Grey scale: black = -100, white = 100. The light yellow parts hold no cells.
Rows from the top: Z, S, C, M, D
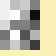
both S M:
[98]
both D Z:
[60]
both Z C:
[0]

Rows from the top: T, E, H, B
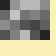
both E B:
[1]
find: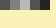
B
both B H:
[-36]
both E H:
[-9]

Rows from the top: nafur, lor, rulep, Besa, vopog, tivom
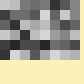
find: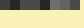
vopog
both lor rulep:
[-22]
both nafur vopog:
[-14]

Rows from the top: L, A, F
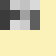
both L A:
[-44]
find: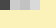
L
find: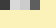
F
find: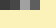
A

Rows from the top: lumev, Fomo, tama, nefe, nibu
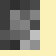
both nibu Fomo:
[-53]
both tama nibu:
[-53]

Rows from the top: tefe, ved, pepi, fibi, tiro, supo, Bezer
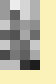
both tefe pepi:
[21]
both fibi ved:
[-25]

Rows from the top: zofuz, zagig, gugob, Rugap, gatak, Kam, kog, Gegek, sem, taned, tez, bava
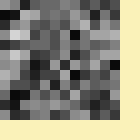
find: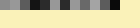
kog
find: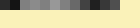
tez
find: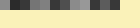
bava
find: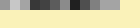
Kam
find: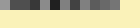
sem
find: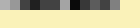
Gegek

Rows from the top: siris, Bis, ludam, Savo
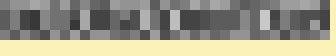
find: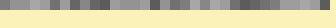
siris

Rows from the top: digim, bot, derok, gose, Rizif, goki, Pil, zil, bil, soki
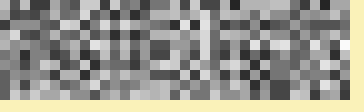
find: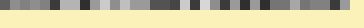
zil
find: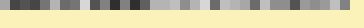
bot
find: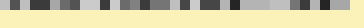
digim

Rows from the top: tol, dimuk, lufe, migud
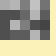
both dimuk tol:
[42]
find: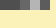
dimuk
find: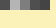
lufe

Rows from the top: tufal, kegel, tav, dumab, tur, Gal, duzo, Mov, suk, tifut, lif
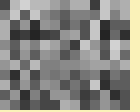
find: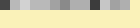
tufal
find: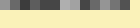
lif

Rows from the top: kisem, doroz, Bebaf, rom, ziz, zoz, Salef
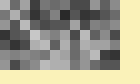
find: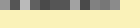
Bebaf
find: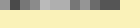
Salef
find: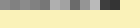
zoz
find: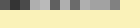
ziz

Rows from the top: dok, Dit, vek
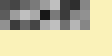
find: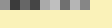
vek
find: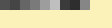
dok

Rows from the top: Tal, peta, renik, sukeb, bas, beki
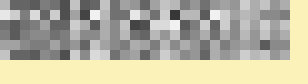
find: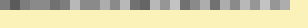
sukeb
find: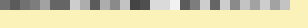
renik
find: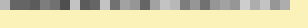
Tal

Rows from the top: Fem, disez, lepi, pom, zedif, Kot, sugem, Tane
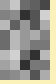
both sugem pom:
[45]
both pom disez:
[2]
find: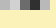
Kot
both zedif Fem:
[-15]
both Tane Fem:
[27]
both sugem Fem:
[27]

